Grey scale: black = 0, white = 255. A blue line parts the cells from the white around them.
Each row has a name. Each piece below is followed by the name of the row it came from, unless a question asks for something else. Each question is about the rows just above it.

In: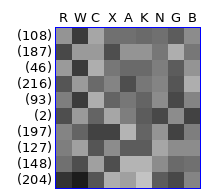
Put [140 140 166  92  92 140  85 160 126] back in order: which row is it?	(127)
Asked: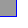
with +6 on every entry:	[160]
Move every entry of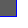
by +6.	[98]
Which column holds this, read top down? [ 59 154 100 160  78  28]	W
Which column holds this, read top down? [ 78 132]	R
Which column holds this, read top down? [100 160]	W

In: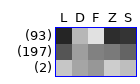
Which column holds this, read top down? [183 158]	D
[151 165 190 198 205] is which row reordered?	(2)

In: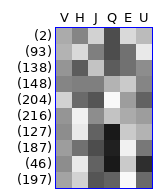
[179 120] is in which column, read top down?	U
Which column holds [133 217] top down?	H
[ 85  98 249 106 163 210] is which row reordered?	(197)
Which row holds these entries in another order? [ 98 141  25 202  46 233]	(46)
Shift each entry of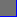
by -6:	[107]
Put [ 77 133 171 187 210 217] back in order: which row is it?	(2)
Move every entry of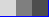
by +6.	[223 133  83]

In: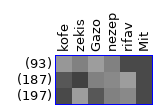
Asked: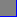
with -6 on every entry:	[123]
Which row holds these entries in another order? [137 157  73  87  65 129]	(187)
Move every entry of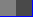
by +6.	[135  79]
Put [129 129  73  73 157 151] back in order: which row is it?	(93)
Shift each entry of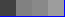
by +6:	[ 71 135 143 163]
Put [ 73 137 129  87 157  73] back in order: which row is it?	(197)

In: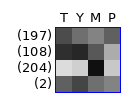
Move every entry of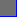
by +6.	[117]
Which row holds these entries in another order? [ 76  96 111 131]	(197)

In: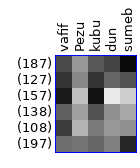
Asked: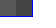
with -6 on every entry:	[83 62]
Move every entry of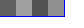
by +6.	[102 165  89 149]
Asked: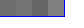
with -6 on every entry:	[104 110  96 122]
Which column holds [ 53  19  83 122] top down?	kubu
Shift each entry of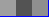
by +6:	[165  89 149]

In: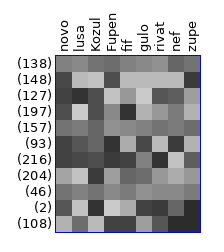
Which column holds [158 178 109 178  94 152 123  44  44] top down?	zupe
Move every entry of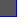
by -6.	[80]
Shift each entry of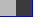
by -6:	[180  53]
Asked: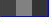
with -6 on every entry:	[ 60 123  45]
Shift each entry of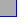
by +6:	[178]
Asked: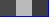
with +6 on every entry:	[ 78 192  65]
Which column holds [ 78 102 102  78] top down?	Kozul

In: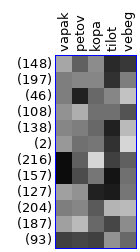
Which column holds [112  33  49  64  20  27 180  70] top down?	tilot
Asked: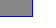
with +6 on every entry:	[140 140]
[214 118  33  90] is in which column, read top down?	kopa
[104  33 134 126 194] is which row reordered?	(46)
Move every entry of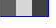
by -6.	[ 90 208  58]

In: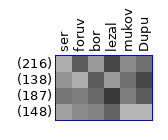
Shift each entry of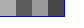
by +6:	[179  98 160  77]
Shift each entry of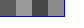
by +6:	[ 98 160  77 146]
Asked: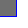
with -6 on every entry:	[105]
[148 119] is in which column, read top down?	ser
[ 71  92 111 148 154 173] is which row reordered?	(138)

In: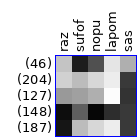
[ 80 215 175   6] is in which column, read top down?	nopu
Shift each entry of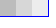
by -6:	[182 209 231]
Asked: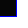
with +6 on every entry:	[12]
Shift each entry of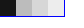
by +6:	[ 27 194 221 243]
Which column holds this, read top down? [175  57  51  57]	sas
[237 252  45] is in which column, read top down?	lapom
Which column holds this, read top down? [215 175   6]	nopu

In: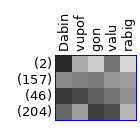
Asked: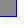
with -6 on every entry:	[130]
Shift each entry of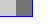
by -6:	[198 111]

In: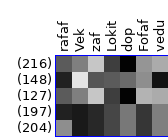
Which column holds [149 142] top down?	Fofaf
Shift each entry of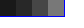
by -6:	[ 19  34  64 114]

